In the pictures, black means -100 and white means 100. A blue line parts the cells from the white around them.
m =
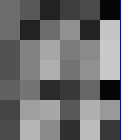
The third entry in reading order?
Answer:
-73
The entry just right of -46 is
25
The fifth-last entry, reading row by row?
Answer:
42
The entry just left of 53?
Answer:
-73
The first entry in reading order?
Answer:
-15
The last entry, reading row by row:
-56
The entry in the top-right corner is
-96
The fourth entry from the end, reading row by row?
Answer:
8
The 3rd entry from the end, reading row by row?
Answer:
-62
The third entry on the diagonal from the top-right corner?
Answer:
-3
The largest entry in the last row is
47
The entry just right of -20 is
-96

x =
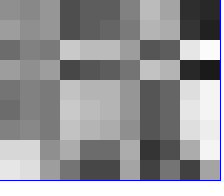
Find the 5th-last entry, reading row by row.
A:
29
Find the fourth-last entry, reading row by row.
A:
-49
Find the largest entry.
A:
97
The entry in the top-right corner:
-69
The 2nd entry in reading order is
7
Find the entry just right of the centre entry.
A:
18
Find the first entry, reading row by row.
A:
12
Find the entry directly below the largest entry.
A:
-80
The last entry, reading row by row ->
29
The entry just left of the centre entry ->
41
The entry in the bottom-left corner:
80
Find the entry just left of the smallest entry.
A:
-69
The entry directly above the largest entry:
-74
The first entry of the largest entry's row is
-15
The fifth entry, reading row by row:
-27
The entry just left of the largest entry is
80
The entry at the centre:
41
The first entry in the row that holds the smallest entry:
23
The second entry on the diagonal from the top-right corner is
-59

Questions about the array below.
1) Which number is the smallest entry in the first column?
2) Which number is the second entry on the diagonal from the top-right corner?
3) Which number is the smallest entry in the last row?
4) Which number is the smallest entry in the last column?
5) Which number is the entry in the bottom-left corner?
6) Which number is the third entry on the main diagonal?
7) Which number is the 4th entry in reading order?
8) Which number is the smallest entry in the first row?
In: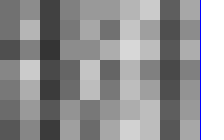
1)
-38
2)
-38
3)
-54
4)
0
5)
-32
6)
-59
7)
0
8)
-49

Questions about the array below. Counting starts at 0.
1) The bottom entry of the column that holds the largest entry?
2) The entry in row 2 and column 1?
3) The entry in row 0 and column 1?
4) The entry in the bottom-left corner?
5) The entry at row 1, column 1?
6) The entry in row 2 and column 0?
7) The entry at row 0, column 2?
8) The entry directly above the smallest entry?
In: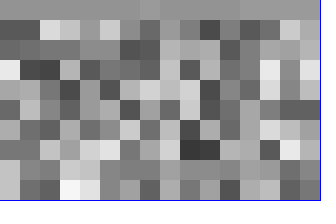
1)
93
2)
-13
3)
15
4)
53
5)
-30
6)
-18
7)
15
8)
-41

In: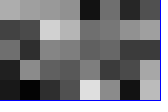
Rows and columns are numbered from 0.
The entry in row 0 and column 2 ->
20
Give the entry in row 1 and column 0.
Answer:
-48
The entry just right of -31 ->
-1
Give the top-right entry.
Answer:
-37
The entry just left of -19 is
-25
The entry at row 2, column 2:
4
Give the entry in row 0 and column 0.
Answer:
36
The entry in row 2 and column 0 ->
-13
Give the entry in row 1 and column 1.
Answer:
-42
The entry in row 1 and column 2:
64
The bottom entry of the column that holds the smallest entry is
-97
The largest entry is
75

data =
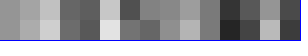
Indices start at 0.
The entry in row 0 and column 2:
51
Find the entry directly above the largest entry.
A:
56
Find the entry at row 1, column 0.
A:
17
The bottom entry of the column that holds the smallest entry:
-71
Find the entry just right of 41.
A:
-4
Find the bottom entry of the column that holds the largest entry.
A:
78
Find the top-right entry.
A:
-42
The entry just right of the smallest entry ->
-47

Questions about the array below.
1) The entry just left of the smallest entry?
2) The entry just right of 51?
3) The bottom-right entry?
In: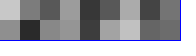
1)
12
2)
-21
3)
-15

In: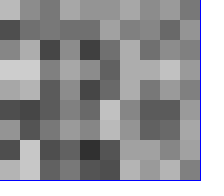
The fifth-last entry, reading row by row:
-39
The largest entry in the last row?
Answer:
56
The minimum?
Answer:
-62
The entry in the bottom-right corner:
0
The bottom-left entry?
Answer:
41
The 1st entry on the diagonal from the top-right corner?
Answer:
-6
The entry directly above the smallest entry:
5
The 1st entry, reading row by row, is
46
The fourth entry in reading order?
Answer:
31
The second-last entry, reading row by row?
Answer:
41
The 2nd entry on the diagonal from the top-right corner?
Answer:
-18
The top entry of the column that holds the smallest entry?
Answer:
16
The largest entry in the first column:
61
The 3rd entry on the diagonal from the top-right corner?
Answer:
-12
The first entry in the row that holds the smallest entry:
-39

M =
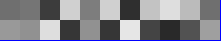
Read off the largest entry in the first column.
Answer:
20
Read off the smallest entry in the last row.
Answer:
-68
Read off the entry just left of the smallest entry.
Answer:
-47
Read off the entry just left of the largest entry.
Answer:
-58
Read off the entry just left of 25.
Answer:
-36
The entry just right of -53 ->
63
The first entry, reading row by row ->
-13

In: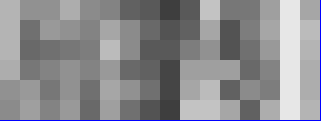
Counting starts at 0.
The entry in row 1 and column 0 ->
41
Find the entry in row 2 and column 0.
41
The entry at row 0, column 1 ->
14
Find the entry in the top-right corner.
30
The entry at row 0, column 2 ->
14
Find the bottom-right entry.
41
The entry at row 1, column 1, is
-12
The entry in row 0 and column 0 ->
41
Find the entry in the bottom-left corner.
9
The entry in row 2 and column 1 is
-18
